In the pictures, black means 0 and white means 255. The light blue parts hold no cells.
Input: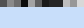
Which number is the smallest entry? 11
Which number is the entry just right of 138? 109

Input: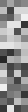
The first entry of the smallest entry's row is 39
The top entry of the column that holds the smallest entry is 121
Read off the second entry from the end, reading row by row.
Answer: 67
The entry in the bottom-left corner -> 54
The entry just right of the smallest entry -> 177
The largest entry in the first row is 165
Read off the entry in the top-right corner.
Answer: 135
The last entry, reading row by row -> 94
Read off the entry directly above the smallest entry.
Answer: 81
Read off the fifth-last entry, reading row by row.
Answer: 150
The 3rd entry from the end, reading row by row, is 228
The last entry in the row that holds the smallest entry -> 203
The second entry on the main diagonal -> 67
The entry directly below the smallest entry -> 150

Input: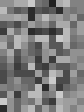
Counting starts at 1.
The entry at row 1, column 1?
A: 145
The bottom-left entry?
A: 44
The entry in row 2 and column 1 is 186
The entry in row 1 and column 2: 145
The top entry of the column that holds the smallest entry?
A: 32
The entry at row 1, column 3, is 170
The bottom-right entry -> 158
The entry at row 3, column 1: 158
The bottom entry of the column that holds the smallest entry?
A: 117
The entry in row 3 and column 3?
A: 170
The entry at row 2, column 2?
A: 117
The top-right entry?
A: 130
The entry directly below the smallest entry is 88
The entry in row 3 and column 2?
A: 158
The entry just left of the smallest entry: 103

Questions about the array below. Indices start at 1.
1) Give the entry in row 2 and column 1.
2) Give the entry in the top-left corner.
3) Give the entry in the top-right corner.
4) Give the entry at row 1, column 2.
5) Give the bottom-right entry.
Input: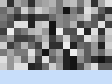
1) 107
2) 191
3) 223
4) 47
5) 92

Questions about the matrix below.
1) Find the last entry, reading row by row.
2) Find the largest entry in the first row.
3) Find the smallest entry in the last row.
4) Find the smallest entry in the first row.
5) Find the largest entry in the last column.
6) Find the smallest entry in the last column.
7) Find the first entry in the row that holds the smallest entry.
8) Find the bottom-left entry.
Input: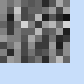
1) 99
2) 168
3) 42
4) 42
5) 212
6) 17
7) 128
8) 72

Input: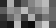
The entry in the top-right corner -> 93
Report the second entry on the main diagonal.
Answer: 148
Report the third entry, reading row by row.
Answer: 51
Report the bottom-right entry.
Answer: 80
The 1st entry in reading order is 37
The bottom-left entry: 37
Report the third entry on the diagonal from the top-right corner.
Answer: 80
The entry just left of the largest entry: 148
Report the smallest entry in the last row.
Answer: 11
